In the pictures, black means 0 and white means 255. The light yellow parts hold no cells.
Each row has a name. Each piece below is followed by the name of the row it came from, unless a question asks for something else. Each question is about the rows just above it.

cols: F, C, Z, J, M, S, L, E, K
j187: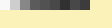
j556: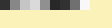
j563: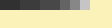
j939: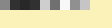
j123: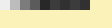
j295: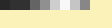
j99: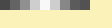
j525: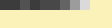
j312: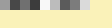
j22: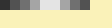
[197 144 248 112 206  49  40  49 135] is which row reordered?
j939
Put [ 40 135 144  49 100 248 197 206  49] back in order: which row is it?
j295
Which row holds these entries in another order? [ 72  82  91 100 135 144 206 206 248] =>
j99
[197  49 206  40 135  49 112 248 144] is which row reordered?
j939

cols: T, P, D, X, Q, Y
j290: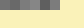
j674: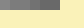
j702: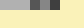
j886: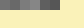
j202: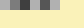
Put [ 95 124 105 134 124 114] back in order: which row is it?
j290
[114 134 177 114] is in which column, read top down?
T
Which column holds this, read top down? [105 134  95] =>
Q
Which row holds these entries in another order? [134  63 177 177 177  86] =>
j702

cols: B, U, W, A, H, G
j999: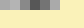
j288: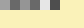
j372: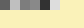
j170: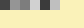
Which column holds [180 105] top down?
U
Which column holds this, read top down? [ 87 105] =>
A

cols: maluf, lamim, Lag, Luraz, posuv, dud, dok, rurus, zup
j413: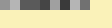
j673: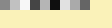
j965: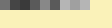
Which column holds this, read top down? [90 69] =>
Luraz
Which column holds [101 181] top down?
zup
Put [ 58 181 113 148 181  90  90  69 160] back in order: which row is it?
j413
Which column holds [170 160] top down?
rurus

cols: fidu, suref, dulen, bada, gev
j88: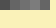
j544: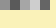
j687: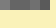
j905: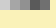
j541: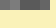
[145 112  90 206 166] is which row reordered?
j905
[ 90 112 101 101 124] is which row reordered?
j687
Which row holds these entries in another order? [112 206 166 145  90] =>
j905
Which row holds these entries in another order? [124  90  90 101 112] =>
j541
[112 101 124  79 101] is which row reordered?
j88

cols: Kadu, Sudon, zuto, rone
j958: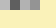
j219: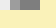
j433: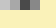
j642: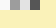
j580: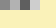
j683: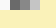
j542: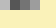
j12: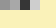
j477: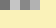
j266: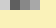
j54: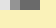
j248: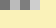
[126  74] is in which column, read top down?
zuto
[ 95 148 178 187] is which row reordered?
j958
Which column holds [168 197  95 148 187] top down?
Sudon
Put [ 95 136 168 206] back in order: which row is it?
j266

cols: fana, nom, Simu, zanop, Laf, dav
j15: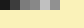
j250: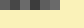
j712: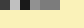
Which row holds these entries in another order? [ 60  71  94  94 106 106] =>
j250
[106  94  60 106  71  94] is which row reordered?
j250
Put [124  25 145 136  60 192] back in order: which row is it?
j15

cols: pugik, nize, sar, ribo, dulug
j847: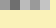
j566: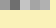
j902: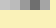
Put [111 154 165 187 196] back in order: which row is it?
j902
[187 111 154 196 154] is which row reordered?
j847
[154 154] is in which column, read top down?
pugik
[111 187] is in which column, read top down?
nize
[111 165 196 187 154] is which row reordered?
j902
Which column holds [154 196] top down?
pugik

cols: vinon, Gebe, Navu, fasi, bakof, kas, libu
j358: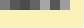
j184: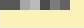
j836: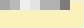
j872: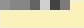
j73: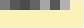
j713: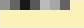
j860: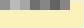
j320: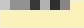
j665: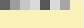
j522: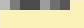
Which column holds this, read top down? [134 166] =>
libu
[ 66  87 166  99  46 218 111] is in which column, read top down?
kas
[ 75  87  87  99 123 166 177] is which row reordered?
j73

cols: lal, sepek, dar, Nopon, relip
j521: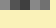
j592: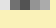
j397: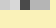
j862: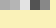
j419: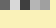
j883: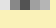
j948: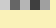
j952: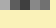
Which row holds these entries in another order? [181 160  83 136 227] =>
j883
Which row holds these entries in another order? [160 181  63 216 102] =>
j419

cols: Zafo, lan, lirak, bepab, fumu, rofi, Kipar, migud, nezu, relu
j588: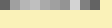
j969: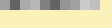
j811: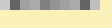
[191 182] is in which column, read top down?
bepab
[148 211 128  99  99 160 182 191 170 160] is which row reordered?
j588
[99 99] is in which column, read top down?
lan
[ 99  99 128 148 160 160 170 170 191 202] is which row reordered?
j811
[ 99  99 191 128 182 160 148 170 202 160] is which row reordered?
j969
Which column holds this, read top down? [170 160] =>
lirak
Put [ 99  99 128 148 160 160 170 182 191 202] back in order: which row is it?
j969

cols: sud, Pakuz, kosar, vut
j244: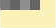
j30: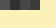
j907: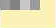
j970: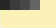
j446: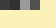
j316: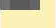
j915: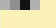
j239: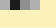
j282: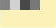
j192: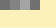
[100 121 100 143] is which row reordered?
j244
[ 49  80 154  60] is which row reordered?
j446
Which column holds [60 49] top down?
Pakuz
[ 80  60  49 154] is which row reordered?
j446
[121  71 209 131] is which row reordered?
j282
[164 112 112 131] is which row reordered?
j192
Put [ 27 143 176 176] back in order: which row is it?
j239

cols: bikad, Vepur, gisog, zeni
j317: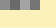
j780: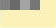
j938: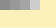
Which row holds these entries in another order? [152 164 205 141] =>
j938
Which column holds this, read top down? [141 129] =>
bikad
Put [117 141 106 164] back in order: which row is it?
j317
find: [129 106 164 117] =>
j780

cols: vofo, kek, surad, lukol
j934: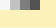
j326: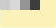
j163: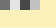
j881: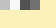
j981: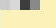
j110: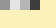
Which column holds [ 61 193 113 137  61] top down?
lukol
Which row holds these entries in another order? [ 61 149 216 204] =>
j326
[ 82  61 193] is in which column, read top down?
lukol
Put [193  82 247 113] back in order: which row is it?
j881
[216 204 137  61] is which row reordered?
j981

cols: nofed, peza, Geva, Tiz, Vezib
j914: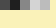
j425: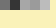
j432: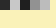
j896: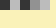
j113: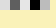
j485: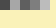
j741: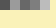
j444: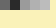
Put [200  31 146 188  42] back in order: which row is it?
j432
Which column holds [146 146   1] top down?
Tiz

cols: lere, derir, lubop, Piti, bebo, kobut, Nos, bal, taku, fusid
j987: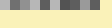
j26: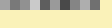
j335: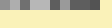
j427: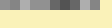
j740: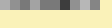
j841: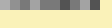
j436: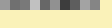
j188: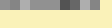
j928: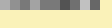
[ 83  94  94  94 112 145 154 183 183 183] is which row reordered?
j987
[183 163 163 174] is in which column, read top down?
taku
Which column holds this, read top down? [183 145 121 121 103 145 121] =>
bebo
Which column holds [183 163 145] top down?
lere
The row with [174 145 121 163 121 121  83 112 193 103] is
j928

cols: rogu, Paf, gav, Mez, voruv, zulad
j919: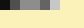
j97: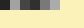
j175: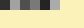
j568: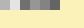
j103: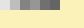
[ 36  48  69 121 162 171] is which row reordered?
j97
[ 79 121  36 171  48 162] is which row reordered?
j175
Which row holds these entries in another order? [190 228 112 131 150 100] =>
j103

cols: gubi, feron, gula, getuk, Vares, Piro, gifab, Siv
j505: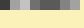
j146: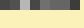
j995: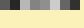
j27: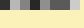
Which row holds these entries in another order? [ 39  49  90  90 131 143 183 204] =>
j27
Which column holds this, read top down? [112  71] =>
getuk
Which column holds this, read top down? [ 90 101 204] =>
Piro
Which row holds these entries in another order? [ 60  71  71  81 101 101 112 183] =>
j146
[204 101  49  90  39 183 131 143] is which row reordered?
j995
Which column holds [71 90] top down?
gubi
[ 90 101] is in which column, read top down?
Piro

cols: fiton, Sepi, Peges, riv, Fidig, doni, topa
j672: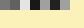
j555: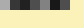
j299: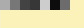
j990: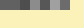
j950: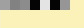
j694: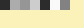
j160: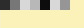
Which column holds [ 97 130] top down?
Sepi
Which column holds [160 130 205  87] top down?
Fidig
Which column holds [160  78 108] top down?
topa
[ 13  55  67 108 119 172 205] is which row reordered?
j299
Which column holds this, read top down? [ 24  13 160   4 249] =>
doni
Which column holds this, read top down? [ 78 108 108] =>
topa
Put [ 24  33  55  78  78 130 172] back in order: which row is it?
j555

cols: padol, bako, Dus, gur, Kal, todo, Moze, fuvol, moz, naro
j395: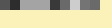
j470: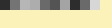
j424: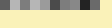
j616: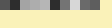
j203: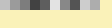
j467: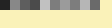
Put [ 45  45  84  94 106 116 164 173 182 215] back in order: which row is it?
j616
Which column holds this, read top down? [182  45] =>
bako
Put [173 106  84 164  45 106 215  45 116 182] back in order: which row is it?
j470
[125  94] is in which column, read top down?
Dus
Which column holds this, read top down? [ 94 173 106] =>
naro
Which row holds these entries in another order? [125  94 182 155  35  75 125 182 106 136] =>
j424

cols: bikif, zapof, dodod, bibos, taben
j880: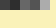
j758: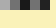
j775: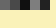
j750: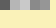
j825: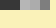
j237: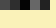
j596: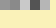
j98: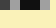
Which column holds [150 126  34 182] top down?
taben
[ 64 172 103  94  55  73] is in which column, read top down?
bikif
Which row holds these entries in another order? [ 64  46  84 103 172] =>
j880
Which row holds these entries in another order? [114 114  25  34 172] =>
j758
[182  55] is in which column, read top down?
zapof
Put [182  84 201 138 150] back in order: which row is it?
j596

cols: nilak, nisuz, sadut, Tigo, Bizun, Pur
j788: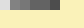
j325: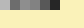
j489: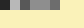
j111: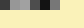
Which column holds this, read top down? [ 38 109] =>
Pur
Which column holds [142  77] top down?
Tigo
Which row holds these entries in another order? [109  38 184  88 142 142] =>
j489
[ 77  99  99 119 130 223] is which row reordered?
j788
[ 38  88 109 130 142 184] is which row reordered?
j325

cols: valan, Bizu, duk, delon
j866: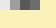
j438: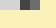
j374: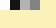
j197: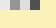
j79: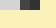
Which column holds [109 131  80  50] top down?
delon
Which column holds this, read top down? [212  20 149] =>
Bizu

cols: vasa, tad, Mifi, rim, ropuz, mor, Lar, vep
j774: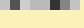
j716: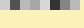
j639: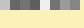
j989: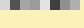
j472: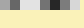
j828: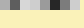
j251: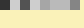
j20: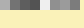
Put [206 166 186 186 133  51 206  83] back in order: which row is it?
j251
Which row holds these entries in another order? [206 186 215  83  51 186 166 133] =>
j716
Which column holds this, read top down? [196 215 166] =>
vasa
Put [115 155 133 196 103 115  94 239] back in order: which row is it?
j639
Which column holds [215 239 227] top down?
ropuz
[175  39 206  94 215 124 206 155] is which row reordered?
j828

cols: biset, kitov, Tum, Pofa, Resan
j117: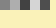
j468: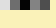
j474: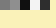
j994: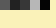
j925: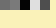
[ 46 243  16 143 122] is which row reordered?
j474
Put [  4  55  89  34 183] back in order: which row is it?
j994
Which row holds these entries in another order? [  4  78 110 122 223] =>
j925
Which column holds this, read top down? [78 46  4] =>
Resan
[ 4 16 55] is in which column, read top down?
Tum
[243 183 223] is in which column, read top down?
Pofa

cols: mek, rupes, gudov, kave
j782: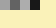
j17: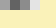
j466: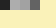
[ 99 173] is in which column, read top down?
rupes
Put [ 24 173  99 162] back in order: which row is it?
j782

